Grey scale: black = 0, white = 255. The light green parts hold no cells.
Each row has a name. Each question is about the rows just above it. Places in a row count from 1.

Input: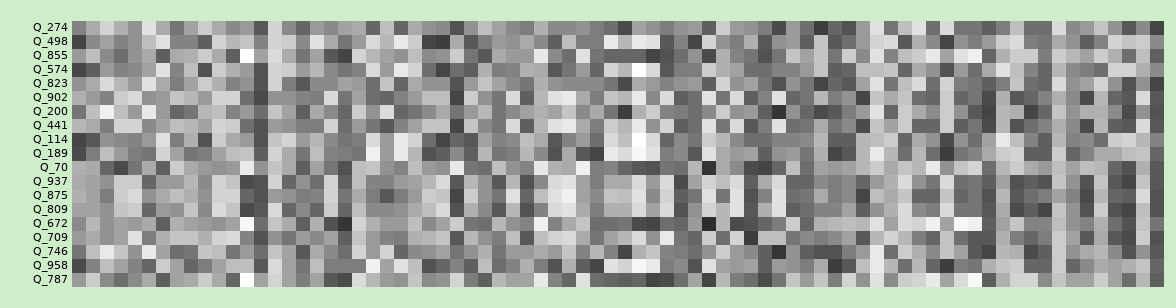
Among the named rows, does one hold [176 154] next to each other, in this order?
yes
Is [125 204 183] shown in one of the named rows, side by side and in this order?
yes

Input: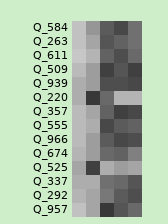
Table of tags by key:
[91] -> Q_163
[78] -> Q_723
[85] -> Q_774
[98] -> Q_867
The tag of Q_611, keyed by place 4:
Q_723
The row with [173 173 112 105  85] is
Q_337
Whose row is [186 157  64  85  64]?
Q_509

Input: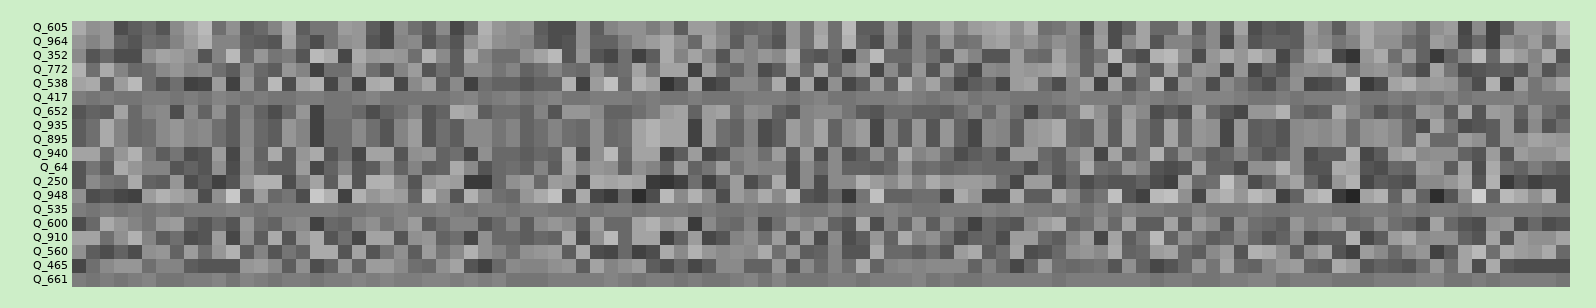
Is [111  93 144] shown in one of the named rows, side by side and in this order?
no
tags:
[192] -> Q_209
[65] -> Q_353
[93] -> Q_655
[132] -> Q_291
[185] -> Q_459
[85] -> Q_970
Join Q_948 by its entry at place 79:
Q_209
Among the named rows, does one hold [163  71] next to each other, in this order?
no
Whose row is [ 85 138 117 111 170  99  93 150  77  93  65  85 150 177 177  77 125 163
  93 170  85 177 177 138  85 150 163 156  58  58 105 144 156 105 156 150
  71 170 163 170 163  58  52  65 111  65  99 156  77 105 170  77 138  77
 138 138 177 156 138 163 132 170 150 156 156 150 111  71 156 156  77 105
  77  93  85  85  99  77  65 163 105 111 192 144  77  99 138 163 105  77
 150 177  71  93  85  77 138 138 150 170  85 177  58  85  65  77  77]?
Q_250
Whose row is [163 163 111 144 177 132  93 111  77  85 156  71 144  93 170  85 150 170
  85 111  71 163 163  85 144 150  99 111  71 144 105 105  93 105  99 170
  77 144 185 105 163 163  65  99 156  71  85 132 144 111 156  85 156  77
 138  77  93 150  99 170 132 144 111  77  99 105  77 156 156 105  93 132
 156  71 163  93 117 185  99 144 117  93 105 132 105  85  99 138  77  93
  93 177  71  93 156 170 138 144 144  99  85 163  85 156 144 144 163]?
Q_910
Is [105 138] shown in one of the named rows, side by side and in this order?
yes
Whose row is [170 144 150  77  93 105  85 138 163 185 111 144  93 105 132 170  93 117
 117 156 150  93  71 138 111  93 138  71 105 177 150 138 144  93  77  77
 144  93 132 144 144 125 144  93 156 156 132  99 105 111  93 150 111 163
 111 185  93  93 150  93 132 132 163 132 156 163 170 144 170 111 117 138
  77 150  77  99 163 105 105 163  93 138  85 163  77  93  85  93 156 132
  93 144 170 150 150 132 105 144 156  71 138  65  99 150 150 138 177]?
Q_605

